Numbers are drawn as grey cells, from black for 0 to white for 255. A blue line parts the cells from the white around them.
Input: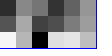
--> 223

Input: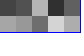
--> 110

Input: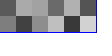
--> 191

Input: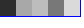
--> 189

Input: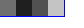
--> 31

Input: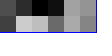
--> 106
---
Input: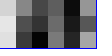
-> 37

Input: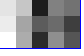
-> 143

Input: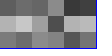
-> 86

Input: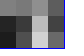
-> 209

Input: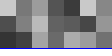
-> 156

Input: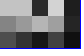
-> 65

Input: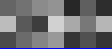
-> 81

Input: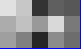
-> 140

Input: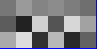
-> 41
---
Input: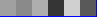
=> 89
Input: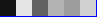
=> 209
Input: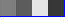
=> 55
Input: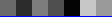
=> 153
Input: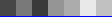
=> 192
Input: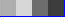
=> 60
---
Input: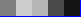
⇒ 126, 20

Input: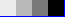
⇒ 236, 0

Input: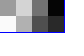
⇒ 156, 41

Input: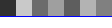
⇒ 48, 128

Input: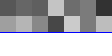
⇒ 87, 189

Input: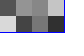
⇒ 84, 48

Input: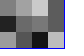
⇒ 128, 189

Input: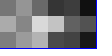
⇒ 118, 24

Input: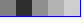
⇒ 128, 206

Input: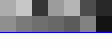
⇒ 173, 20
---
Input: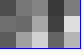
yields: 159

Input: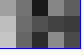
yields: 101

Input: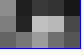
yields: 119

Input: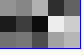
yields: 119

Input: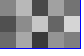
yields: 168

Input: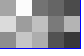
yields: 198

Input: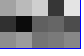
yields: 156
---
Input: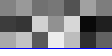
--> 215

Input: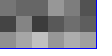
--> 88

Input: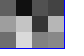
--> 196

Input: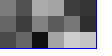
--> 90

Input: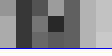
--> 96

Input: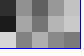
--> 117

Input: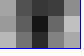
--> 21
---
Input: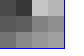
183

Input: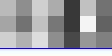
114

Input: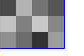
86

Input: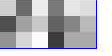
221

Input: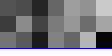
202

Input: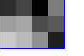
124

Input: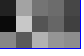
70
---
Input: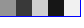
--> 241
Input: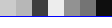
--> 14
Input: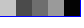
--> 3
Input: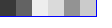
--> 203
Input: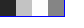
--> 133
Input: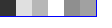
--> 161
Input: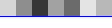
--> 184
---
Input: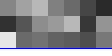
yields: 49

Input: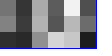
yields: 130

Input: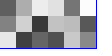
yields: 130

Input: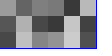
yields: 86

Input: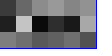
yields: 31

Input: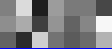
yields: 142

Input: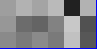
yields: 151
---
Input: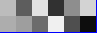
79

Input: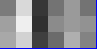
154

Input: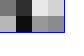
153

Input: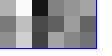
157

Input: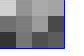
155

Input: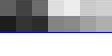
160

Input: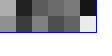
99
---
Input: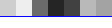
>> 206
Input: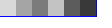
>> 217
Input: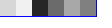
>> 215
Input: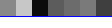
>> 137
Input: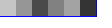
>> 197
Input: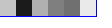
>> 197
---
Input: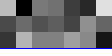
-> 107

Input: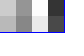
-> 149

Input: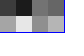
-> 27

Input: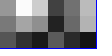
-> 165

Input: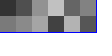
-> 79

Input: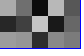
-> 64
